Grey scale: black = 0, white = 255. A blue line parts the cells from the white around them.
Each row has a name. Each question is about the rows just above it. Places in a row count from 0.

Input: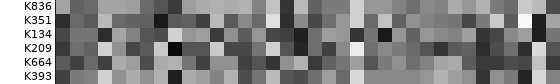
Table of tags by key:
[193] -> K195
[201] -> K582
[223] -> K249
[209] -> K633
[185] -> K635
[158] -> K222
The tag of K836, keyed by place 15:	K195
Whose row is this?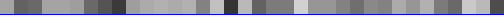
K836
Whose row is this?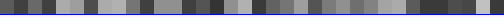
K664

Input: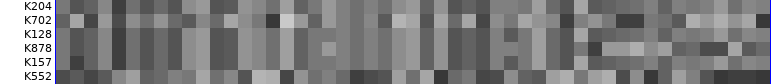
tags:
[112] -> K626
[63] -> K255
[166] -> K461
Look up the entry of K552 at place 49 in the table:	K255
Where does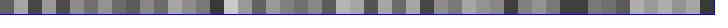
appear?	K702
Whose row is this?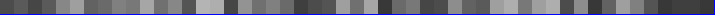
K552
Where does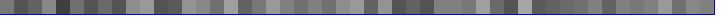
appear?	K204

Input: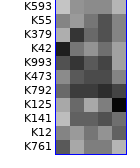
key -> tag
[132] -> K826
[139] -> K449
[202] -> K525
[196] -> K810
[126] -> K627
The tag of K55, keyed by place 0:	K826
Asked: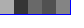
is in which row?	K379

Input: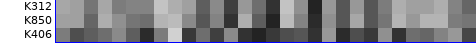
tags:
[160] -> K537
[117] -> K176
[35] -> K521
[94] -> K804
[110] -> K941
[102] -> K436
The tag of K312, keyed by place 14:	K941
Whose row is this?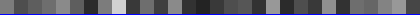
K406
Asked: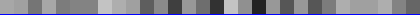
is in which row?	K312
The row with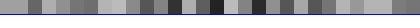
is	K850

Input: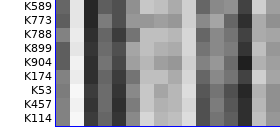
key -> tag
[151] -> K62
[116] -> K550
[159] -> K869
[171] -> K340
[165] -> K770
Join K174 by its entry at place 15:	K770
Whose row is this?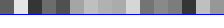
K899
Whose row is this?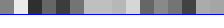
K788
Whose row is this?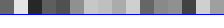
K589
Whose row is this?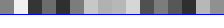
K457

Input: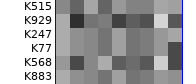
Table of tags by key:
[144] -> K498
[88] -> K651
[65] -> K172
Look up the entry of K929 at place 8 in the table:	K651
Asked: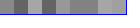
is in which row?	K515

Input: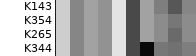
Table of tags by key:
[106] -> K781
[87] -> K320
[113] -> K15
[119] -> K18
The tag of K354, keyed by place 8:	K18
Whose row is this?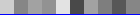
K143
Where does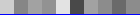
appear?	K265

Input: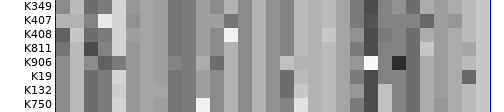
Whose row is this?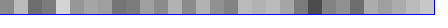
K349

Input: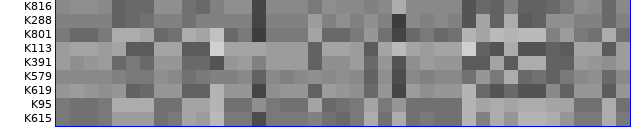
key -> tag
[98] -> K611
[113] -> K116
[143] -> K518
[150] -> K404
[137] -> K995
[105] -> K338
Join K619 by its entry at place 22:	K338
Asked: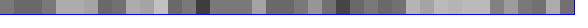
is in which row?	K801
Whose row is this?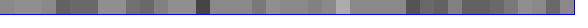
K816
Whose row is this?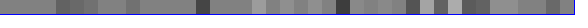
K288
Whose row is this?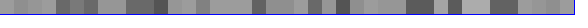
K391
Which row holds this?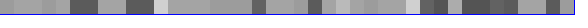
K113

